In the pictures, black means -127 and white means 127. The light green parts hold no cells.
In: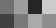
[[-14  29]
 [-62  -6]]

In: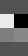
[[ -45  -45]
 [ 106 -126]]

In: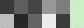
[[-69 -33]
 [ 61 -88]]

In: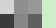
[[ 84  15]
 [-69   6]]

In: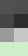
[[-46 -49]
 [-58 -82]]

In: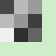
[[-55  58]
 [ 59  22]]

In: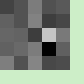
[[-60 -45]
 [-30 -45]]
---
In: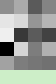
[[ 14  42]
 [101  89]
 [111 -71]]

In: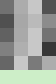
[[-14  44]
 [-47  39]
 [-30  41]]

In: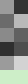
[[ 27 -76]
 [-20  57]
 [ 10 -30]]

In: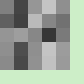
[[  0 -58]
 [-31 -62]
 [ 21  30]]

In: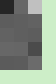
[[-89 -24]
 [-34 -32]
 [-29 -32]]

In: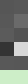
[[-41 -39]
 [-39 -21]
 [-36 -44]]
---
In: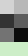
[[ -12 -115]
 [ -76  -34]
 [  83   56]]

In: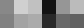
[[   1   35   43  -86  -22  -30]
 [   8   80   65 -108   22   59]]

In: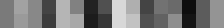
[[  -5   26    8  -67   53   40  -99  -73   88   66  -47  -29   14 -107
   -35   20]
 [  -5   34    8  -59   53    1  -93  -47   88   47  -59  -13  -21 -114
   -35   20]]

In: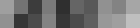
[[ 17 -73 -52   3 -73 -52 -32  24  31  63]
 [ 31 -12 -67  -5 -80 -26 -39  17   3  38]]

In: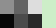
[[-119  -52  -86]
 [  15  -28   93]]

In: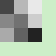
[[ 42 -29 -93]
 [  7 -13  77]
 [-57  56 105]]

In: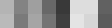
[[ 58  -5  37 -11 -64 100  86 -36]
 [ 52   3  31 -23 -70  93  93 -30]]
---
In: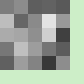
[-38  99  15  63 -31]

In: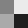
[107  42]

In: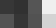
[111 -45]

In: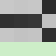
[-83 -72  66]

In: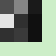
[-101  -79  -79]

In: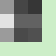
[-73 -29  27]
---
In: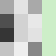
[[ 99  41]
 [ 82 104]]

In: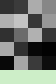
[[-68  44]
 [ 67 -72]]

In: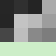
[[-79 -91]
 [ 67  58]]

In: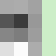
[[ 44  34]
 [-68  24]]

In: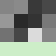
[[ 10 -70]
 [-86 -76]]

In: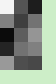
[[-43 -98]
 [-64 -12]]

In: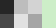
[[61 83]
 [97 37]]

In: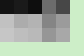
[[-101 -113]
 [  44   51]]

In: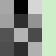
[[-124   86]
 [ -80   19]]
